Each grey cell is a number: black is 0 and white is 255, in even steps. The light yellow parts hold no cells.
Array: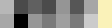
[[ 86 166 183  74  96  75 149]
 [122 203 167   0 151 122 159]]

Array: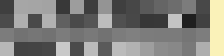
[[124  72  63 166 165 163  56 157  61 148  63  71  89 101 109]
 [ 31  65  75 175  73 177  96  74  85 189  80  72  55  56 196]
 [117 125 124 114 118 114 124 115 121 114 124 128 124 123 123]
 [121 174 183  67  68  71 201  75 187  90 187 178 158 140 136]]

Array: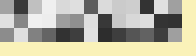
[[224 160 163  57 192 239 217 223  93 219 203 206  51]
 [ 52  50 224 134 240 237 157 143 223  56 200 216 222]
 [ 62 159 140 223 129 100  50  62 225  45  62  85  98]]

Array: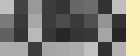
[[ 50 191 192  67 153  61  52 103 108]
 [148  51 122  58 168  60  76  58  80]
 [165  38  97  53 185  55  39  53  56]
 [ 49 176 172 171  60 165 168 172 193]]

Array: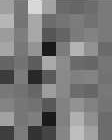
[[109 122 159 119 215 162 106 102]
 [114 123 181 117 168 109 116 124]
 [130 123 156 126 167  86 100 123]
 [146 107 165 120 148  26 124 179]
 [103 118 101 115  93 169 139 107]
 [131 115  60 124  40  91 137 128]
 [103 120 120 115 103 157 136 108]
 [129 117 131 119 114  88 129 146]
 [143 108 162 119 127  27 129 176]
 [161 109  62 124  51  69 134 189]]

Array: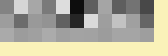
[[115  72 131 214 167 122 221  13  94 165  94]
 [160 101 157 108 153 147  97  37 218 158 194]
 [165 158 170 156 160 171 159 163 162 156 165]]

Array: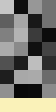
[[151 114 198  14]
 [ 24 114  95 166]
 [ 59  11 128 179]
 [ 16  68 171 138]
 [190  44  81  28]
 [170 107  30 168]
 [ 11 139 144   9]]
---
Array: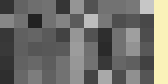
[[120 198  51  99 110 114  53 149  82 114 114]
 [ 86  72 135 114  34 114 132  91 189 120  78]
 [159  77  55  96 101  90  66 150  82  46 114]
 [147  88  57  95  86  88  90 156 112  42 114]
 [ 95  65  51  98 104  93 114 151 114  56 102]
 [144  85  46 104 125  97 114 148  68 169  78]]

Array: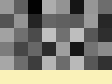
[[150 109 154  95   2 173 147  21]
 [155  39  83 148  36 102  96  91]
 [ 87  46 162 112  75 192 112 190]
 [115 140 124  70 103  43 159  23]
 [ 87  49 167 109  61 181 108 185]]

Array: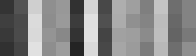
[[110 131  52  83 207 143 152  49 212  72 174 159 127 196]
 [104 131  63  74 219 141 154  60 224  80 172 144 132 188]
 [100 121  57  75 217 148 136  51 225  68 161 158 139 190]
 [110 143  49  68 225 142 156  36 217  72 166 155 123 184]]

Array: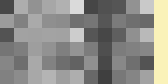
[[146 201  72 173 146 167 177 218  70  81  85]
 [111 105 156 129 170 143 140 112 118  86 123]
 [144 185  83 162 161 163 162 205  86  71  95]
 [129 135 117 126 158 146 127 148 124  79 124]
 [111  83 134 110 169 130 110  98 144  72 136]
 [133 162 129 140 168 180 158 174 104  63 120]]

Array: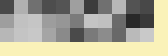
[[ 83  72  73 176 112  77  84 159  60 112 183]
 [ 40  57 158 193 197 157 150 123 196 192 106]
 [186 201 183 196 200 165 138  74 122 140 104]]

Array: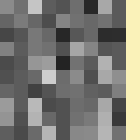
[[168  90 139 113 197  93  83 110  40]
 [114  90 101 123 103  77 133 113 104]
 [ 44  45  70  85 120 104  39  87 104]
 [ 85  90 129  92 120 113  81 166 133]
 [178  90  75  87 150 157  35 114  91]
 [168 143  80  92 105 205 108 139  79]
 [ 92 127 101  92  65  84 110 113  97]
 [168  69 155  92 185  75  81 109 104]
 [176  57 148  80 179 104  81 113 122]
 [181 113  94  74 106 181  81 136 138]]
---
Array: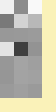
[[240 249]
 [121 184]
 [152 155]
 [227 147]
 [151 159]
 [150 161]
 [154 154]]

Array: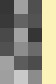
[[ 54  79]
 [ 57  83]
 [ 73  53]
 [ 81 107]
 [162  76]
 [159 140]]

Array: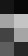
[[ 21]
 [164]
 [ 67]
 [ 94]]

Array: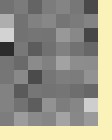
[[114 100 132  73]
 [174 129 117 131]
 [211 117 152  70]
 [ 43  92 129 103]
 [117 139 162 140]
 [118  75 126 146]
 [130 118 117 103]
 [130  93 125 206]
 [125 138 163 154]]

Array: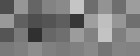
[[ 77 101 138 109 110]
 [153  78  94 159 150]
 [ 85  48 111 130 127]
 [122 141 123 137 132]]

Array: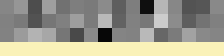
[[134  77 113 122  94  15 135  86]
 [129  82 128 123  98 120 140 115]
 [130 179 118 138 132 185 123 137]]

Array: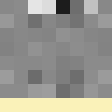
[[136 229  28 193]
 [152 112 127 139]
 [132 134 145 134]
 [130 146 135 138]
 [139 137 128 139]
 [156 108 126 141]
 [139 154 110 150]]
